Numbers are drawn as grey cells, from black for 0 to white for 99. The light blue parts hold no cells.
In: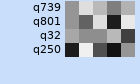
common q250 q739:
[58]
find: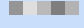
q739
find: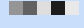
q801
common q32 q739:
[72]
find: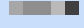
q32

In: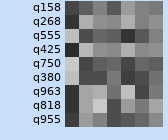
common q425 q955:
[53]
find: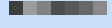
q955
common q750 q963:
[27]
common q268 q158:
[50]
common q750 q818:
[78]
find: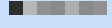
q425

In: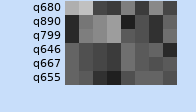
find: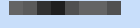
q655
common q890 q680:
[53]
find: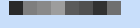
q799
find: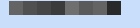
q646

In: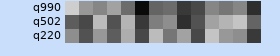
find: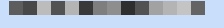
q502
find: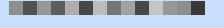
q220

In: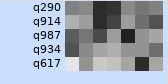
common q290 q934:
[53]
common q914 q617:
[17]
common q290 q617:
[17]
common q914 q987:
[61]

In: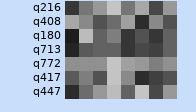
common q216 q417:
[76]
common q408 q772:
[62]

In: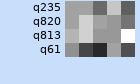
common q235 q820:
[63]
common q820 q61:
[63]
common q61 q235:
[63]
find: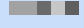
q235
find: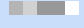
q813

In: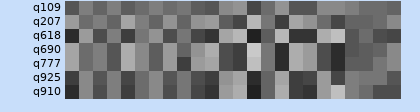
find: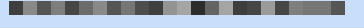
q925
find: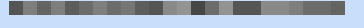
q109
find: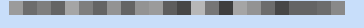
q207
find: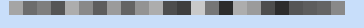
q690

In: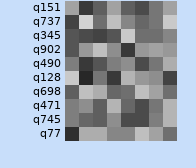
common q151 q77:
[63]
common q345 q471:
[29]
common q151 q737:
[46]
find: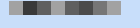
q151
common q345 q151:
[29]

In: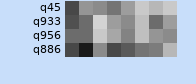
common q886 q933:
[54]
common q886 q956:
[54]
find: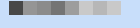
q45
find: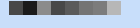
q886

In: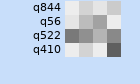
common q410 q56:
[92]
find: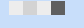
q410

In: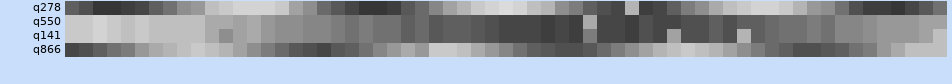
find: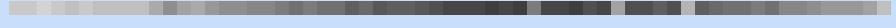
q141
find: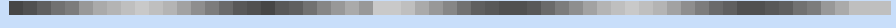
q866
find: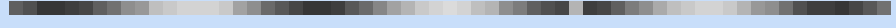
q278

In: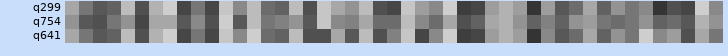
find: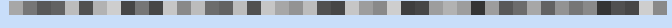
q299
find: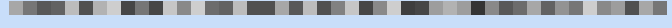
q641
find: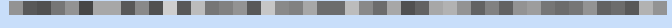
q754

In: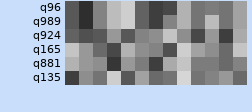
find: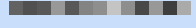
q924
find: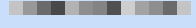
q165
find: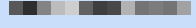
q96

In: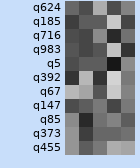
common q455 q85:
[36]
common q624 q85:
[51]
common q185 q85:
[36]
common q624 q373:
[40]
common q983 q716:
[27]

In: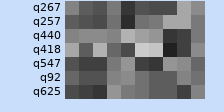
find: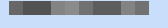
q92
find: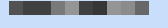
q547
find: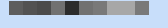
q257
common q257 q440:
[47]

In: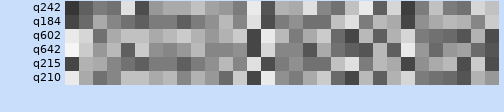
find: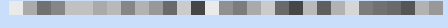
q210
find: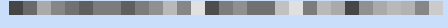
q184

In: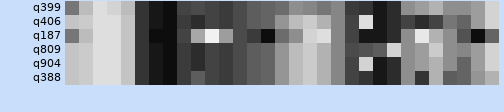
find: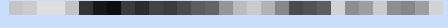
q809
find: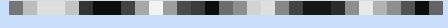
q187
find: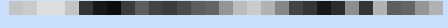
q388

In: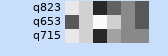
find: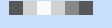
q653
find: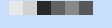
q823
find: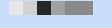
q715

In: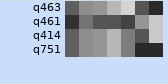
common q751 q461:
[58]
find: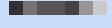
q461

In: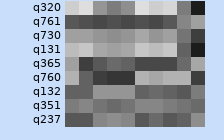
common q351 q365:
[41]
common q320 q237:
[55]
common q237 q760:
[38]

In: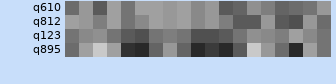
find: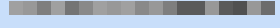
q812
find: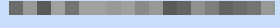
q610
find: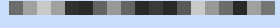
q895

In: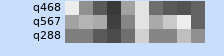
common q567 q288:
[52]
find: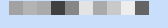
q567
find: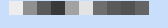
q468

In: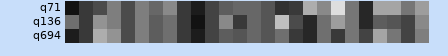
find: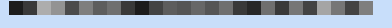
q694
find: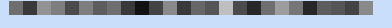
q136
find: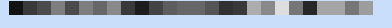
q71

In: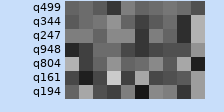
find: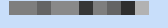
q247
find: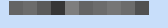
q499
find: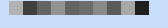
q804
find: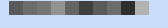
q344
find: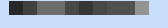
q948

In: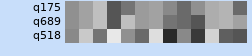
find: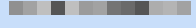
q689
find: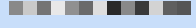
q518

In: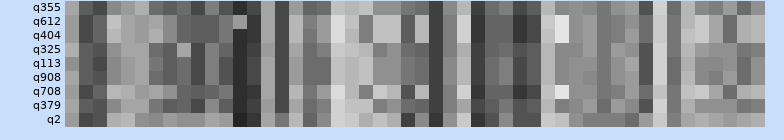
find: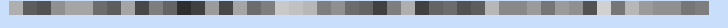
q325
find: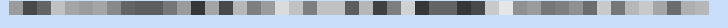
q612

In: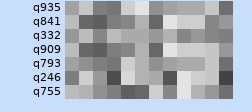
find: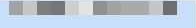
q935
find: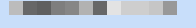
q909
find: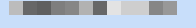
q841

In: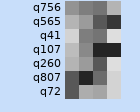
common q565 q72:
[34]
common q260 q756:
[70]
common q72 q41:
[82]

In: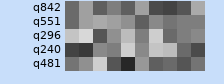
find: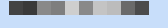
q240
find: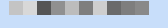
q296
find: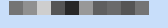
q481

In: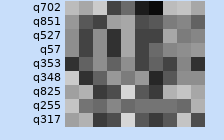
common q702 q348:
[79]
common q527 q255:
[52]
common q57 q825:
[65]
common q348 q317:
[34]
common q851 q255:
[52]

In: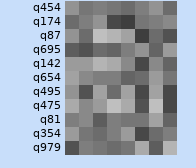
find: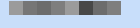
q354
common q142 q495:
[28]
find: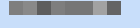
q81
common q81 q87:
[63]
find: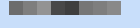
q174
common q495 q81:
[63]
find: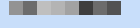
q87

